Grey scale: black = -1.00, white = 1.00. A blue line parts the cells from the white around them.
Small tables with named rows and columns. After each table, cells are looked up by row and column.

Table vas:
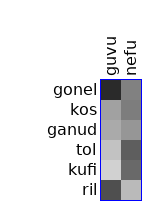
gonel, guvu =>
-0.67
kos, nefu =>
-0.02
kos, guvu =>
0.26
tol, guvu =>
0.52
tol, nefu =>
-0.26
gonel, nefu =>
0.01
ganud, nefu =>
0.18
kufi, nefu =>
-0.18
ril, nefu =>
0.46
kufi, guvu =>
0.64
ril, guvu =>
-0.38
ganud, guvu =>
0.33
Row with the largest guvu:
kufi

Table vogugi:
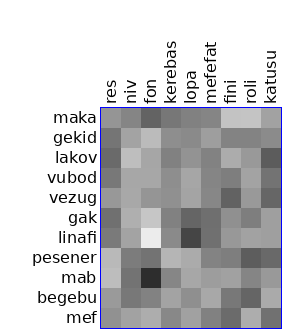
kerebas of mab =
0.05
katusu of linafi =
0.25
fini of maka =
0.53
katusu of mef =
-0.11
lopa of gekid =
0.08
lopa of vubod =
0.30
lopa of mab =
0.31
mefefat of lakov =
0.02
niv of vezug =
0.32
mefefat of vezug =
0.06
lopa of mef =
0.26
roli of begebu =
-0.21
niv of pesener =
-0.03

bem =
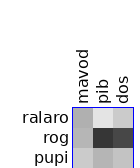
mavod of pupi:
0.59
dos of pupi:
0.53
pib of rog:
-0.58
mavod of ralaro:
0.38
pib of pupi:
0.42
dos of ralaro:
0.59
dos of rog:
-0.44
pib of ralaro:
0.79
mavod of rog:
0.43
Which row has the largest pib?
ralaro

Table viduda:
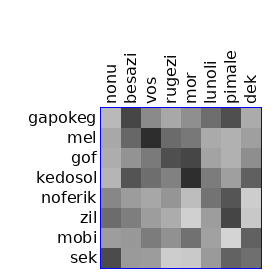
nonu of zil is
-0.15
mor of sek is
0.58
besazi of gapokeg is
-0.45
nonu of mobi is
0.23
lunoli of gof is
0.28
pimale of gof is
0.39
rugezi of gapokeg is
0.32
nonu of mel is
0.32
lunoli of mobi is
0.26
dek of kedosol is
-0.25
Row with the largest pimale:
mobi

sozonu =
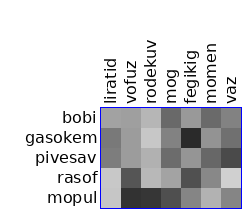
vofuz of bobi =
0.25
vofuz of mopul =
-0.61
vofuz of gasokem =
0.22
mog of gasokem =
0.02
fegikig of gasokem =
-0.67
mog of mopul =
-0.38
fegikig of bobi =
0.20
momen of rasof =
0.07
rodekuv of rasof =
0.44
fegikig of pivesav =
0.17
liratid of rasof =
0.57
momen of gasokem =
0.15
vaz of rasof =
0.63
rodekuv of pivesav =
0.39

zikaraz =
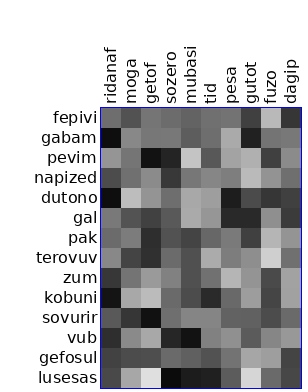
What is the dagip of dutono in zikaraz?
-0.50
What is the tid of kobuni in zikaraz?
-0.67
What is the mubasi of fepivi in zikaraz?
-0.22
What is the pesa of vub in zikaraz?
0.13
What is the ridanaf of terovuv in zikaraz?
0.07
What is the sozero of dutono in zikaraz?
-0.14
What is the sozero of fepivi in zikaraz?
-0.15
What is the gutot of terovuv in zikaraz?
0.11
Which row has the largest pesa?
zum

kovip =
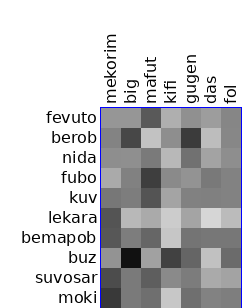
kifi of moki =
0.56
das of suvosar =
0.33
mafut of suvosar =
-0.26
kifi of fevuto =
0.37
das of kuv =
0.00
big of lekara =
0.44
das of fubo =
-0.05

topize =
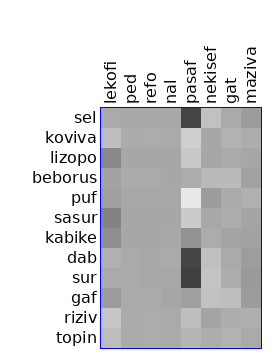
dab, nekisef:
0.50
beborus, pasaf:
0.35
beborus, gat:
0.46
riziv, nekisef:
0.29
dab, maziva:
0.23
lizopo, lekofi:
0.07
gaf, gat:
0.49
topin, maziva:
0.33
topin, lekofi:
0.48
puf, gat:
0.33
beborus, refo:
0.34
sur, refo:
0.32
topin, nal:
0.33
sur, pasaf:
-0.50
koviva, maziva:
0.36
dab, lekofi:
0.38
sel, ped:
0.32
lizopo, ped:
0.31
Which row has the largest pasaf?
puf

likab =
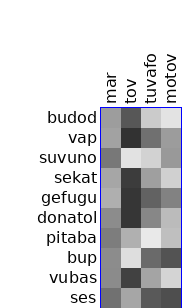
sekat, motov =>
0.63
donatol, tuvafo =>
0.06
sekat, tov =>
-0.53
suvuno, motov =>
0.20
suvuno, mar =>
-0.06
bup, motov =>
-0.35

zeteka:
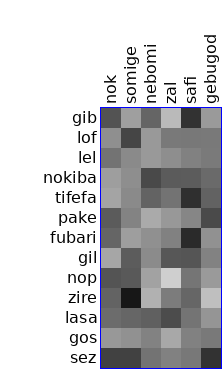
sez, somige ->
-0.49
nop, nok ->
-0.34
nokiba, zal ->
-0.29
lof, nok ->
0.12
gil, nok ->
0.30
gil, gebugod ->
0.02
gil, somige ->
-0.28
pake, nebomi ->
0.33
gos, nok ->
0.19
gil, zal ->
-0.32
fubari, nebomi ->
0.13
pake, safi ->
0.05
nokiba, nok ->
0.24
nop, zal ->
0.62

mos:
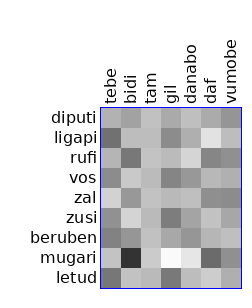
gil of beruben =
0.32
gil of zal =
0.45
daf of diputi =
0.34
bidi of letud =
0.52
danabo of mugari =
0.80
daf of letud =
0.61
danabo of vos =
0.19
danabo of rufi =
0.67
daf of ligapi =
0.77

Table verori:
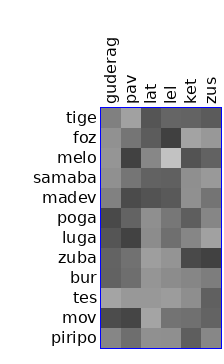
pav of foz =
-0.08
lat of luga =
0.10
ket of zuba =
-0.43
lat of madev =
-0.35
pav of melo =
-0.49
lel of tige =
-0.21
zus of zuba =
-0.49
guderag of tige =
0.00
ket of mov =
-0.12
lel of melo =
0.52
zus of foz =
0.19
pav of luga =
-0.48
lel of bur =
0.10
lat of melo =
0.06
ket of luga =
0.05
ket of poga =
-0.26
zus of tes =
-0.25
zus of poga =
0.05
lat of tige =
-0.33
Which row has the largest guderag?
tes

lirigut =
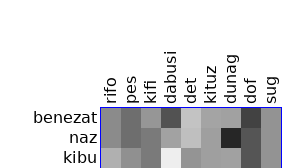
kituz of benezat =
0.29
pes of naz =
-0.14
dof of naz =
-0.33
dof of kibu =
-0.33
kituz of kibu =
0.25
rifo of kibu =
0.38
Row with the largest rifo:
kibu

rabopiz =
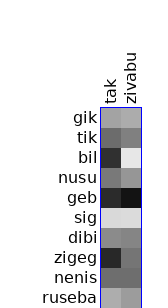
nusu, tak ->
-0.05
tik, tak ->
-0.15
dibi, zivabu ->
0.04
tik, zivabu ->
0.00
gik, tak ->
0.28
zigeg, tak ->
-0.69
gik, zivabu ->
0.35
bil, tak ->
-0.62
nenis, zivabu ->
-0.14

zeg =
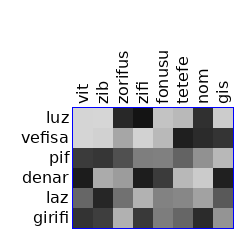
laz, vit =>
-0.20
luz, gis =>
0.60
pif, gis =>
0.44
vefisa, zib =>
0.64
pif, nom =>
0.14
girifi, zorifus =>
0.39
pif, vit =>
-0.54
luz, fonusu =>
0.53
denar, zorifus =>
0.22
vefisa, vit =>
0.67
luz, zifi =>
-0.84
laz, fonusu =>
0.02
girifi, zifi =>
-0.55
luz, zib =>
0.68
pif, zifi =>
-0.01
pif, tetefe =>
-0.22
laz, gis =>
-0.30

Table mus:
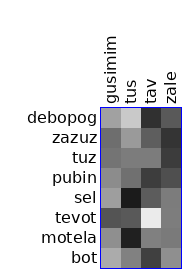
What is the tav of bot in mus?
-0.50
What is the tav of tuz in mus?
-0.03
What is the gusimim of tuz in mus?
-0.09
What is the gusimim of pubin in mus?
0.10
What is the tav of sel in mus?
-0.28
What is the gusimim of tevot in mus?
-0.34
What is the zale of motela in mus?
-0.04
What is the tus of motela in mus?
-0.75
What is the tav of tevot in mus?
0.84
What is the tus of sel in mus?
-0.79
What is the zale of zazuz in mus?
-0.59
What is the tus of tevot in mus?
-0.30
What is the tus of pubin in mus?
-0.12
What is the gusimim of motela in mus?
0.12
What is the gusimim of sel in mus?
0.24
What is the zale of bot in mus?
0.12
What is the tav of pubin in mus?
-0.52
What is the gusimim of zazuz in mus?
-0.14

